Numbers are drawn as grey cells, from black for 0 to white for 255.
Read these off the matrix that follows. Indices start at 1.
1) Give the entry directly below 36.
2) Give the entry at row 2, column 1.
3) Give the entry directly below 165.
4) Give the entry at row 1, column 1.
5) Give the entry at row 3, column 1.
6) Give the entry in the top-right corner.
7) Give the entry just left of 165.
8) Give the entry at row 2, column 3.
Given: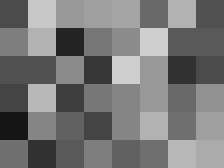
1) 139
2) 126
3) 139
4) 75
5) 81
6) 81
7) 159
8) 36

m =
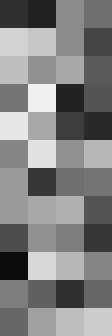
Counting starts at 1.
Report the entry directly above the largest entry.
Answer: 145
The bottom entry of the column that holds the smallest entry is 103
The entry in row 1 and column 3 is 139
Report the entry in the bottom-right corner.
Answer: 204
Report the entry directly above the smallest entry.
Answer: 77
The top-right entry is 111
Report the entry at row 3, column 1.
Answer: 190
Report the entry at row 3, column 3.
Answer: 168
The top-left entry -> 48
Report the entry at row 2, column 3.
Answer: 139
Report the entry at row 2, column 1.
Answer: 210
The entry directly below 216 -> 96
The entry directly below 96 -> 160
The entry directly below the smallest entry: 125

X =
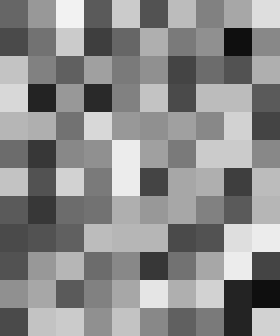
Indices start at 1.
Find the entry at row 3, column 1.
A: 195
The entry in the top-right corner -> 222
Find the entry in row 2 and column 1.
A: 74
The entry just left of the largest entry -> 152
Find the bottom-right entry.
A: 210
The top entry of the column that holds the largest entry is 242
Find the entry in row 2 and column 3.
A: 203
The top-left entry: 102
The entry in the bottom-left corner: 74
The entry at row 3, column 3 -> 96
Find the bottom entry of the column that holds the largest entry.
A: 203

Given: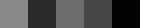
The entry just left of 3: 71
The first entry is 137
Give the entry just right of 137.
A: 43

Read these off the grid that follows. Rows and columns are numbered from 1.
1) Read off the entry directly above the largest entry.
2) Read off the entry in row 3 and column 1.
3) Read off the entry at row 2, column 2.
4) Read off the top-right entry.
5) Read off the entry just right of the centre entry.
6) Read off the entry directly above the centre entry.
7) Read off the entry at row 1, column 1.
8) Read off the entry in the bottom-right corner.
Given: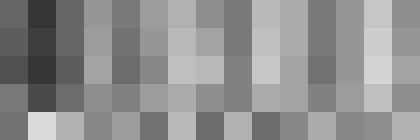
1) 74
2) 80
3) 62
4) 142
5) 129
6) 163
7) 101
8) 177

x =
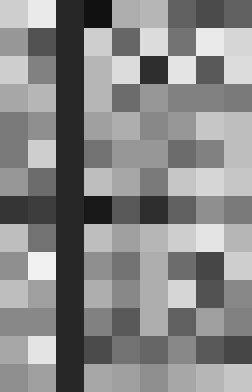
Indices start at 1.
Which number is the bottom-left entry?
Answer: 143
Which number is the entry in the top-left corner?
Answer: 206
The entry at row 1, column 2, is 234
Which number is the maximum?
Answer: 240
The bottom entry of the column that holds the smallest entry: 167
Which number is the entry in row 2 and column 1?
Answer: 151
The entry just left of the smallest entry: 39
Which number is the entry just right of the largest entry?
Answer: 39
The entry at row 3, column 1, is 206
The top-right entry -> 96
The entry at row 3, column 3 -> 39
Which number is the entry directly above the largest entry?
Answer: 114
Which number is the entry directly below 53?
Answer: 190
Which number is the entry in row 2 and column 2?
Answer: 82
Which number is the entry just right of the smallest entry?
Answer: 174
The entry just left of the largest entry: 143
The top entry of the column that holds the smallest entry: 17
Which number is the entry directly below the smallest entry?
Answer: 206
